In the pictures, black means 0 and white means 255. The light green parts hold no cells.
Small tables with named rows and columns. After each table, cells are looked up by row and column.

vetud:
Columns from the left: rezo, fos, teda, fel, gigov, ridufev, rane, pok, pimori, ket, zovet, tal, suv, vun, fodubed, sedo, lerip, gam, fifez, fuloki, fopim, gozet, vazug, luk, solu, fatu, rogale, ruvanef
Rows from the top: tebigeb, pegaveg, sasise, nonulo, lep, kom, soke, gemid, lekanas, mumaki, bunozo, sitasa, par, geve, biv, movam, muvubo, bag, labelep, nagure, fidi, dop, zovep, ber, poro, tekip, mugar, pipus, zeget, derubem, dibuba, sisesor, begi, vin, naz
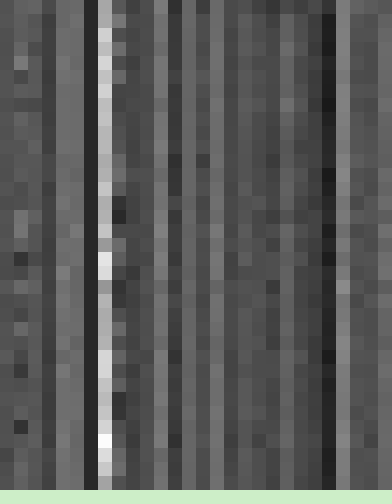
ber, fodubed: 77
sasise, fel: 64
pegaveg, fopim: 96
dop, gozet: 68
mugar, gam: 81
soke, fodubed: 78
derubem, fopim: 93
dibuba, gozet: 73
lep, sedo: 111
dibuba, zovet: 78
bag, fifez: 79
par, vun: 102
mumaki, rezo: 81
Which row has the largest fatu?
tebigeb

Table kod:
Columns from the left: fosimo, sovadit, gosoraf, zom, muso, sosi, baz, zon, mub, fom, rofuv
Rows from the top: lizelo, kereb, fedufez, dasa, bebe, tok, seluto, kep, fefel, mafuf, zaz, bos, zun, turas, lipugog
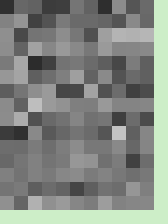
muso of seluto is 70
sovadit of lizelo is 103
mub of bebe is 71
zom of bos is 116
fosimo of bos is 104
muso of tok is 127
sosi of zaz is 140
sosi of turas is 69
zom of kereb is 83
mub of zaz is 137
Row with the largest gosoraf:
kep

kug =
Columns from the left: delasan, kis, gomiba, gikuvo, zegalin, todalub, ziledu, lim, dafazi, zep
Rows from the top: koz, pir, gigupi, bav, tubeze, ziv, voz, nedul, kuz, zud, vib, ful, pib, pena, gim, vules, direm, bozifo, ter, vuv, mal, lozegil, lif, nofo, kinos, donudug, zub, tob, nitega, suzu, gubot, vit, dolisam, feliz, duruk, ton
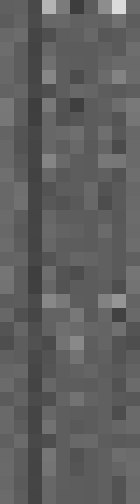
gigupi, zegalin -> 94
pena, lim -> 83
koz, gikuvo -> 180
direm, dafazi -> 90
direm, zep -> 106
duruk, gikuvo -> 103
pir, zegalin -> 104
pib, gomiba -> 66
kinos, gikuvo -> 75
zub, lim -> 93
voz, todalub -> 104
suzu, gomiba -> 69
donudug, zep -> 94
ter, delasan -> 100
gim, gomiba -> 69
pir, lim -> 98

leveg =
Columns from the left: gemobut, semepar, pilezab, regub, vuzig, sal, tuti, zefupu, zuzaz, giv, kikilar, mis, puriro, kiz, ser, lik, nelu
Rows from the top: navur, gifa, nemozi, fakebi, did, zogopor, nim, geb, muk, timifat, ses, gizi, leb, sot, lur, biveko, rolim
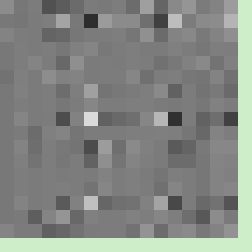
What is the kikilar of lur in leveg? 129
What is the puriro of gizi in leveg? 108
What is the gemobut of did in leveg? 120
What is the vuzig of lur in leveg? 90
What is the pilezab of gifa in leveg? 123
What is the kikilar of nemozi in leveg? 144
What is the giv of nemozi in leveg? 118
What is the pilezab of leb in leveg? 123
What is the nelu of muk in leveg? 65
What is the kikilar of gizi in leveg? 126
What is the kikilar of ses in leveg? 128
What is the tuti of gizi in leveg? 98

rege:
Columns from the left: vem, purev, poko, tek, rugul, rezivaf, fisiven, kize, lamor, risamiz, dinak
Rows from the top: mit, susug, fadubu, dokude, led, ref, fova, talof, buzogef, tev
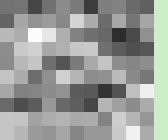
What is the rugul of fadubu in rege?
175
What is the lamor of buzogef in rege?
205
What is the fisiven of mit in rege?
60
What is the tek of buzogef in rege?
173
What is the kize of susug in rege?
108
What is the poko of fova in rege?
133
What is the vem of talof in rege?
105
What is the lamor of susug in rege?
168
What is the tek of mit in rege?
113
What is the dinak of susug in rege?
166
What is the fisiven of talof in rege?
70
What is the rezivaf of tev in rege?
134
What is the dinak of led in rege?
142
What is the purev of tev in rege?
183
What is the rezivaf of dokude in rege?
198

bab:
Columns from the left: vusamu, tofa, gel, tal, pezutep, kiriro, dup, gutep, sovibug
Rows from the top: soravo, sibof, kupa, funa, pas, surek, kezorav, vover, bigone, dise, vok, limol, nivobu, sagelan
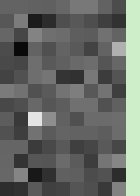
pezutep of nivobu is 96
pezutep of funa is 99
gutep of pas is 85
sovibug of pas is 103
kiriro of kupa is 94
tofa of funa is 9
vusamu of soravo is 99
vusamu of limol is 102
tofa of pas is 70
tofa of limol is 51

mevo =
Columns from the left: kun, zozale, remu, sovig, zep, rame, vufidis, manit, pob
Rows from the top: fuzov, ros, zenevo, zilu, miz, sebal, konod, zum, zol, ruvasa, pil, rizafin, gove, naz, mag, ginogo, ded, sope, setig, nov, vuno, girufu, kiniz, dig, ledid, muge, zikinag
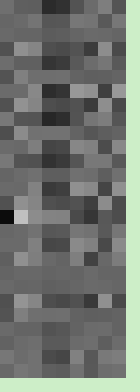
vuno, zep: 98
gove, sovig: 94
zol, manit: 125
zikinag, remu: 113
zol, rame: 83
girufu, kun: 80
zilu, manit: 141
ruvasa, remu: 113
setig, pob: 124
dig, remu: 100
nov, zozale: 104

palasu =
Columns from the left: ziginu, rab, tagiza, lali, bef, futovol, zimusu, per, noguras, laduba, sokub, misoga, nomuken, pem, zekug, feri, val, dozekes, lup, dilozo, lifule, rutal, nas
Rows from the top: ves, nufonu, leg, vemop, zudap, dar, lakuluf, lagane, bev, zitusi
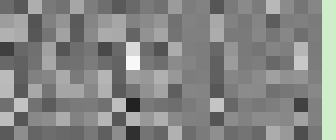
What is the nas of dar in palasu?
128
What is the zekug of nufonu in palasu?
127
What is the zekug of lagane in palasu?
130
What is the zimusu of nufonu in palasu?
133
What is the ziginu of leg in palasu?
177
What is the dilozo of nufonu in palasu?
93
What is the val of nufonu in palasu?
130
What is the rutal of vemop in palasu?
182
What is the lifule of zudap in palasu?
116
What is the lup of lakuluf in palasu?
138
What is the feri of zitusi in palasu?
143
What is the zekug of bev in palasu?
128
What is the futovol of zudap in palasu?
113
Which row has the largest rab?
lagane

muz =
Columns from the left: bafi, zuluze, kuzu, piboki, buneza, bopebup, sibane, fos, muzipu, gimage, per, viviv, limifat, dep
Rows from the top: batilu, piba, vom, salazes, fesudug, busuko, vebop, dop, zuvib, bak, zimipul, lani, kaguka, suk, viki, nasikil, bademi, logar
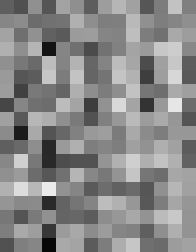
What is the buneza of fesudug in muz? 132
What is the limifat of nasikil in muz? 200
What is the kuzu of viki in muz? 139
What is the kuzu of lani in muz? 120
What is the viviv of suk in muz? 144
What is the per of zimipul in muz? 146
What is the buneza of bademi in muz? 155
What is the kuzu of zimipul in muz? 142
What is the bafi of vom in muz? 163
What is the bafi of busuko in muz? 154
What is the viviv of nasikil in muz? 187
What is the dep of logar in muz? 162
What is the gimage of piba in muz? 185
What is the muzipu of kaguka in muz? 148
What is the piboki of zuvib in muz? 174
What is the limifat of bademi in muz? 175

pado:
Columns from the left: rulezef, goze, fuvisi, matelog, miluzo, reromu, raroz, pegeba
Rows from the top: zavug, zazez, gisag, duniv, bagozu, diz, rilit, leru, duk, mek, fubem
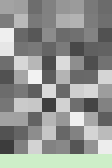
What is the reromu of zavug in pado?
155
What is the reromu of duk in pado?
240
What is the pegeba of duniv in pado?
98
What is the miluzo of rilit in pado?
105
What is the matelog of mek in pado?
198
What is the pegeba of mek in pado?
187
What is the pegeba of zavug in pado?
107
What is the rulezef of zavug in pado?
163
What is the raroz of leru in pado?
68
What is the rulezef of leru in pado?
118
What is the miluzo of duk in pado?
151
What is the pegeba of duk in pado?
94
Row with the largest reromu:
duk

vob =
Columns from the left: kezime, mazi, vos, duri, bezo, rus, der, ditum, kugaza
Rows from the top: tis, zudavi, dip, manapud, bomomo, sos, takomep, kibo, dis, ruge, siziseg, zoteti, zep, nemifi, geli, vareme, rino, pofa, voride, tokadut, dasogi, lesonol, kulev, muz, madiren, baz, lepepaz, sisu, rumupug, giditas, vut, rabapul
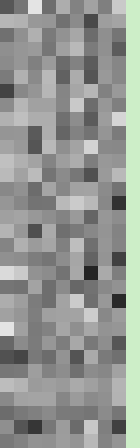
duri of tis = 110
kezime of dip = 112
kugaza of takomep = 153
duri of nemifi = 165
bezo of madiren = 125
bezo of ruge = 101
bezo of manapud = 160
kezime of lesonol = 173
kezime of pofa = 132
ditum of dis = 157
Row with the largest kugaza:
dis

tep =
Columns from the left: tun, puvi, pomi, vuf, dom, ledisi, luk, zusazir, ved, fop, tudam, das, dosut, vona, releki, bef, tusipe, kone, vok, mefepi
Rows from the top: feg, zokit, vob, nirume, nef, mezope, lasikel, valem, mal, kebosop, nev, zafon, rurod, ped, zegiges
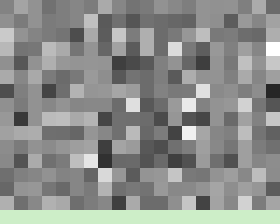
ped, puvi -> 148
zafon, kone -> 159
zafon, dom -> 123
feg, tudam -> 122
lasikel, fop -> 156
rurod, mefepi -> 140
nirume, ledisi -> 117
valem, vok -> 118
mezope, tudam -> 108
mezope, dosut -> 90
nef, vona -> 102
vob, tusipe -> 124
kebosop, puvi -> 170
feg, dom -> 126
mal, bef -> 147

